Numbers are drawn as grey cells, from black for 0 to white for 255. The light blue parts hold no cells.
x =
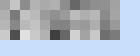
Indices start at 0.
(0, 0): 164
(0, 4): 170
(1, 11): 165
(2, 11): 153
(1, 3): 186
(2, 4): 167
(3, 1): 79
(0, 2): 140
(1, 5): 144
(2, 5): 132
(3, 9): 200
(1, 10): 139
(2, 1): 136
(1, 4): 155
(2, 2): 185
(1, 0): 176

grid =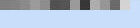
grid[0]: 127
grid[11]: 106
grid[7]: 154
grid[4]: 141

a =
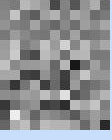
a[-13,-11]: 130
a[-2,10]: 141
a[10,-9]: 135
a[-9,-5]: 209
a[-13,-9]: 184
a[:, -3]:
[147, 155, 158, 114, 185, 183, 109, 197, 103, 107, 167, 133, 105]
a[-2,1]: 237
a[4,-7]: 193
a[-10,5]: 162
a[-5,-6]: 105
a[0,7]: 85
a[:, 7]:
[85, 169, 111, 162, 133, 180, 23, 142, 156, 79, 188, 89, 158]
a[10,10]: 126
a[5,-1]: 122
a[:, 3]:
[169, 93, 163, 122, 143, 73, 154, 60, 169, 153, 147, 101, 129]
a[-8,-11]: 158
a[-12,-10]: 195
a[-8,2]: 94
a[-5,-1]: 130
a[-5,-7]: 61
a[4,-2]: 146
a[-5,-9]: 117
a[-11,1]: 128
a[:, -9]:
[184, 115, 122, 136, 125, 94, 152, 67, 117, 160, 135, 153, 189]
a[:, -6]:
[72, 178, 104, 162, 154, 168, 103, 110, 105, 153, 70, 134, 180]
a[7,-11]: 167
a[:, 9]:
[174, 108, 140, 119, 146, 121, 159, 150, 115, 150, 195, 157, 154]
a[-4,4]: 190

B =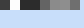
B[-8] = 61
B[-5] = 44
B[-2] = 142

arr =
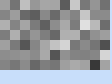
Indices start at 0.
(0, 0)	160
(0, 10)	113
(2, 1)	132
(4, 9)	117
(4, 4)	167
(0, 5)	165
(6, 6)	159
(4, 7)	120
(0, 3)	151
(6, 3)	104
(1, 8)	198
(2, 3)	123
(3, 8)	116
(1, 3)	94
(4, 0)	160
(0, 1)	116
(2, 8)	224
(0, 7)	200
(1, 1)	157
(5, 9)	134
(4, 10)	80

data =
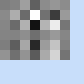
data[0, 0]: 126
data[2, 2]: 177
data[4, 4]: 156
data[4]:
[126, 94, 167, 40, 156, 195, 129]
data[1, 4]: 113
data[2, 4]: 180
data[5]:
[147, 112, 147, 91, 170, 212, 116]
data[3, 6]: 134
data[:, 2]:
[159, 107, 177, 142, 167, 147]
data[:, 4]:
[140, 113, 180, 137, 156, 170]
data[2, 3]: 18
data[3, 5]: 153
